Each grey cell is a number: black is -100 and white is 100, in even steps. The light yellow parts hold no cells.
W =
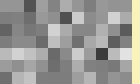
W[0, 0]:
17
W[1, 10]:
34
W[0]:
[17, 17, -35, 25, 3, 36, 17, -1, 19, 15, 16]
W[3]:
[-2, 8, 8, -16, 50, 24, -12, 32, 45, -26, 1]
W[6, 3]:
-1
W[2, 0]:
-22
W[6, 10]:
10
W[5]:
[22, 13, 30, 14, -14, -1, 36, 1, -1, -5, 30]
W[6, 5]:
-2
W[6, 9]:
16
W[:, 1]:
[17, 0, 5, 8, 65, 13, 42]
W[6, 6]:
24
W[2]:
[-22, 5, -7, -1, 65, 34, 6, 5, 39, 13, -29]
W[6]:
[-13, 42, 52, -1, -2, -2, 24, 42, 0, 16, 10]
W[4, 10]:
77
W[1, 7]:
10

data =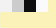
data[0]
90
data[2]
-89
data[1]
60

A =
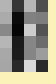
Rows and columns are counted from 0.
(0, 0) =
41
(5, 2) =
70
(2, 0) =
7
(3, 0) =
43
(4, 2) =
4
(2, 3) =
-35
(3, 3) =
-15

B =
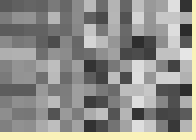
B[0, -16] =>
-30
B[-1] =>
[0, 14, 11, 33, 49, 2, 27, -61, -41, -10, 28, 74, 56, -3, -56, 41]
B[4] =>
[37, 39, 39, -13, 15, 10, -18, -14, 12, 26, -44, -40, -51, 51, 51, 80]
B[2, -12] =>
-11
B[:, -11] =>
[-19, -13, -17, 5, 10, 2, -16, -2, -1, 21, 2]
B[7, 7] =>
18
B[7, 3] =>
20
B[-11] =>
[-30, -25, -21, -23, -4, -19, 9, 46, -15, 41, -20, 49, 20, 27, 75, -61]
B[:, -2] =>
[75, 55, 73, 64, 51, -48, 64, -40, -38, -44, -56]
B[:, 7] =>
[46, -25, 54, 67, -14, -60, -27, 18, -53, 34, -61]
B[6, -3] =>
63
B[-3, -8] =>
-41
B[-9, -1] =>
-66
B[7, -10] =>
25
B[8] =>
[-2, 12, 10, 26, 47, -1, 25, -53, -41, -1, 19, 74, 50, 5, -38, 37]
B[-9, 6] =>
7
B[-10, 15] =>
37
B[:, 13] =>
[27, 56, 22, 11, 51, 3, 63, -38, 5, -47, -3]
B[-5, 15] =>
39
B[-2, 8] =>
50
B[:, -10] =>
[9, 10, 7, -19, -18, 25, 11, 25, 25, -3, 27]
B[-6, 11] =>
72
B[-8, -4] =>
-47
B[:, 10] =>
[-20, -36, -18, -20, -44, 22, -42, 48, 19, 42, 28]

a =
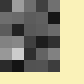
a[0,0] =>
-58
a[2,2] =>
-30
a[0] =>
[-58, 23, -14, -50, -12]
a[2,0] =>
-28
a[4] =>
[19, 60, -63, -22, 1]
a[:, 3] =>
[-50, -25, -27, -77, -22, -35]
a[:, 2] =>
[-14, -28, -30, -50, -63, -36]

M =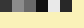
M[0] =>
-58
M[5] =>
-69
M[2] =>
-18

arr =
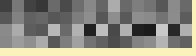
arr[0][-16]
-50
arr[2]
[8, 34, -27, -31, 44, -17, 39, -74, 49, -43, 39, -75, -79, 58, -69, 37]
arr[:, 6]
[-14, -2, 39, 26]
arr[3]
[7, 22, 12, 34, -32, -1, 26, -10, -24, -40, -28, 3, 10, 41, -13, -24]
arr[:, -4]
[-10, 8, -79, 10]
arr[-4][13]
-32
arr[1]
[-32, 2, -24, -19, -32, -27, -2, 11, -32, 11, -30, 11, 8, -10, 10, -28]
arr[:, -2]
[9, 10, -69, -13]
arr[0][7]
7
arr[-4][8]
-21

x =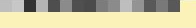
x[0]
49
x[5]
9
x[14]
-31
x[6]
-38

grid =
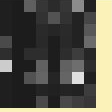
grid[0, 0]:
-76
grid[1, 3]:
-61
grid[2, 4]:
-70
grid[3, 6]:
-73
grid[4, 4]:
-77
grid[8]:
[-76, -78, -78, -43, -77, -43, -51, -57]
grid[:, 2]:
[-25, -78, -78, -78, -65, -78, -36, -78, -78]
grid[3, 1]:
-78
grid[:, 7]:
[-74, -45, -31, -16, -70, -65, -74, -52, -57]
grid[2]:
[-76, -78, -78, -67, -70, -67, -73, -31]
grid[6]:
[-76, -78, -36, -21, -71, -21, 76, -74]
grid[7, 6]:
-73
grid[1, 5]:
-61
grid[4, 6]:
-52
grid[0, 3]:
-58
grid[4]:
[-64, -78, -65, -65, -77, -65, -52, -70]
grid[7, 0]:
-76

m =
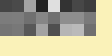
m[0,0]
-46
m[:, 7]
[-52, -4, -13]
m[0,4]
75
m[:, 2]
[29, -12, -31]
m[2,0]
-9

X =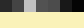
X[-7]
-68
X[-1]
-97
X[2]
51
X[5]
-81
